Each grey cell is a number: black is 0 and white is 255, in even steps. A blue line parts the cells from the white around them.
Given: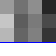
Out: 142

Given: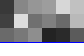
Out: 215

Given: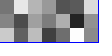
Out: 90

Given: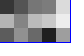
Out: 124

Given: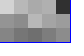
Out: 176

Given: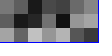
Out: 106
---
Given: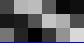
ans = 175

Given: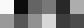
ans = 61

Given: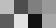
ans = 18

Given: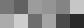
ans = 74

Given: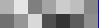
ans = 91

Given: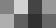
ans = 48

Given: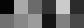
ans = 128

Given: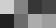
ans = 173

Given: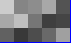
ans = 63

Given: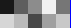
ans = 160
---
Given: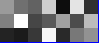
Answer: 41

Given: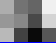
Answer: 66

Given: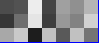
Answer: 89

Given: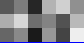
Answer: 151

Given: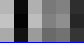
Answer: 106

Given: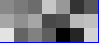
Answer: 2

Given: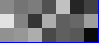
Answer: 95

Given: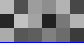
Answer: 128
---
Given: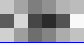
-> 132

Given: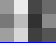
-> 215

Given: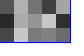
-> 122

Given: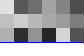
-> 38

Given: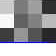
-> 150

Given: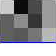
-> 89
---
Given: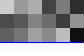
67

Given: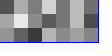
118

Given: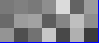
219

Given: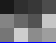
47

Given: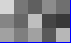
95

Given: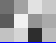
162

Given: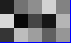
142

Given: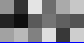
110
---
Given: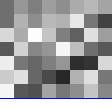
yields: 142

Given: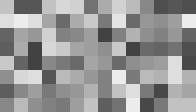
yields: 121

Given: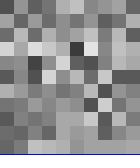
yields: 162

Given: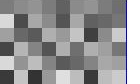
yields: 58

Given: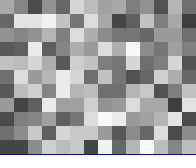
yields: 188

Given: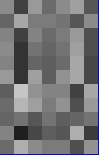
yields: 123

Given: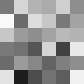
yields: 114
